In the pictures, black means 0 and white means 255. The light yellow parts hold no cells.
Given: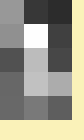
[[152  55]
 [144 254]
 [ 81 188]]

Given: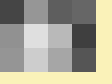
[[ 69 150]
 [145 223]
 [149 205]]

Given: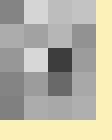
[[132 213]
 [172 163]
 [151 215]]

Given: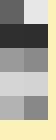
[[ 98 231]
 [ 47  45]
 [154 137]]

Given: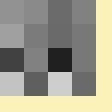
[[146 138]
 [160 123]
 [ 65 130]]

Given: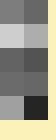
[[125 103]
 [207 174]
 [ 99  82]]

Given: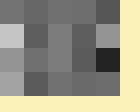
[[114 102]
 [197  94]
 [148 111]]
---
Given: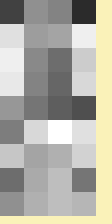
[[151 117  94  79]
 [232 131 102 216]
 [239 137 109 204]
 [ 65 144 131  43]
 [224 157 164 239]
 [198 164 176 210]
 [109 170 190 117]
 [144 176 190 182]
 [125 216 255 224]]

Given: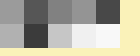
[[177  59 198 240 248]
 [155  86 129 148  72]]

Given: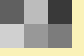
[[208 152 124]
 [ 96 188  57]]

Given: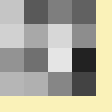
[[197  89 126  97]
 [147 112 229  34]
 [209 168 215 141]
 [182 176 134  67]]

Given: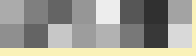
[[143 100 199 157 178 120  56 217]
 [171 127 100 150 237  86  48 163]]

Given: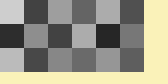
[[206  66 158 100 172  80]
 [187  72 135 106 150  94]
 [ 45 142  66 172  38 119]]

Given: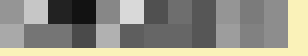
[[169 117 117  74 177  94 102 102  86 157 129 141]
 [149 198  34  18 135 217  80 110  86 149 123 141]]
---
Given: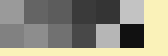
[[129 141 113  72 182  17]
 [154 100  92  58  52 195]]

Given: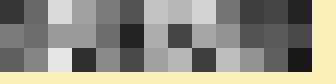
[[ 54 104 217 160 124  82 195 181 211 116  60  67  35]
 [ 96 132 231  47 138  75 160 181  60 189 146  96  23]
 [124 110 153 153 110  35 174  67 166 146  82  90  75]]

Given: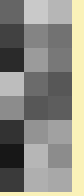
[[ 23 182 140]
 [ 42 155 120]
 [ 50 147 161]
 [ 58 175 168]
 [ 65 132 114]
 [101 201 182]
 [140  87  93]
 [189 107  87]]

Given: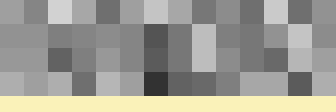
[[146 146 127 133 140 133  84 119 189 127 119 146 196 140]
 [152 152  98 127 152 133  91 119 189 140 119 105 182 159]
 [159 133 210 167 111 159 196 167 119 140 111 202 111 146]
 [174 159 174 111 182 159  50  98 105 127 167 167  91 174]]

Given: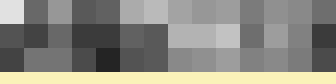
[[ 67 116 116  75  36  83  89 137 144 157 129 137 123  75]
 [ 83  67 104  59  59  97  89 179 179 194 110 157 129  59]
 [225 104 151  89  97 171 186 163 151 157 123 144 137 110]]

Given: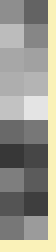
[[ 55  70]
 [ 84  62]
 [105 119]
 [119 155]
 [126  91]
 [142  99]
 [167 161]
 [174 180]
 [188 134]
 [194 228]]

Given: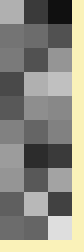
[[ 73 176 192]
 [ 88 142 136]
 [ 95 184  65]
 [108 101 222]
 [116 108  81]
 [122  81 149]
 [129 101 129]
 [149  88 163]
 [156  44  58]
 [176  58  16]]

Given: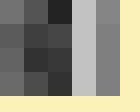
[[ 91  63  70 194 127]
 [ 99  50  56 194 127]
 [106  76  50 194 127]
 [114  84  35 194 133]]

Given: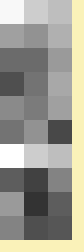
[[ 79 115 168]
 [ 93  65 131]
 [107 107 154]
 [115 146  72]
 [131  79  86]
 [138 123 160]
 [154  51  93]
 [160 146 176]
 [248 205 190]
 [255 205 190]]
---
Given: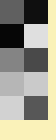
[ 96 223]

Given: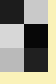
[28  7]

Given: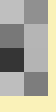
[191 181]

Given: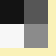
[ 19 139]

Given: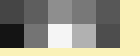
[ 69 116]

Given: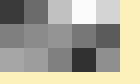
[ 57 138 128]
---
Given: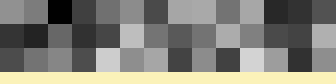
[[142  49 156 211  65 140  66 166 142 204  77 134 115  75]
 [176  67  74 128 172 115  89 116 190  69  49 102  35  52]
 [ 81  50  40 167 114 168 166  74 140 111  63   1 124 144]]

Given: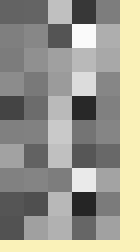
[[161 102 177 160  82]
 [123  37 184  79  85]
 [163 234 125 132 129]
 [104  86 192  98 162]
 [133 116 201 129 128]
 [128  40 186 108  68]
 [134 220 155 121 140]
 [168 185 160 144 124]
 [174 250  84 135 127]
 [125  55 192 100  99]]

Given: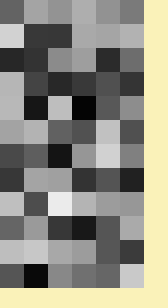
[[201 102 112 136   9  85]
 [ 59  86 156 168 199 190]
 [170  85  24  55 154 101]
 [151 156 180 235  77 191]
 [ 33  84  51 160 164  55]
 [128 209 150  20  94  73]
 [ 80 193  81  97 179 163]
 [141  88   4 190  22 184]
 [ 52  80  57  40  68 182]
 [109  43 158 139  51  39]
 [178 165 169  55  56 210]
 [122 146 174 147 164  99]]

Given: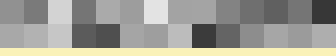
[[174 155 166 141 100  59 188 158 165  79  91 198 178 168]
 [ 55 117  96 111 131 164 163 227 157 170 117 211 122 145]]

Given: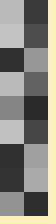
[[ 45 148]
 [170  51]
 [159  48]
 [ 71 193]
 [ 43 133]
 [ 98 186]
 [151  47]
 [ 77 194]
 [ 58 185]]

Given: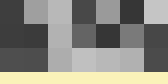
[[ 75 177 184 192 173  77  78]
 [ 71 122  54 100 178  59  61]
 [197  54 154  72 184 159  62]]

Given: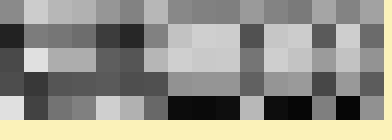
[[145   6 127   6  13 184  14  10  12 104 177 207 128 115  66 224]
 [ 92 153  71 154 149  97 149 149 146  80  78  90  87  85  56  77]
 [147 194 155 195 206 117 202 201 207 182  85  94 173 173 224  73]
 [107 206  90 204 198  81 205 207 194 129  39  60 109 118 124  34]
 [162 131 165 122 131 154 127 129 136 183 130 150 177 183 204 138]]
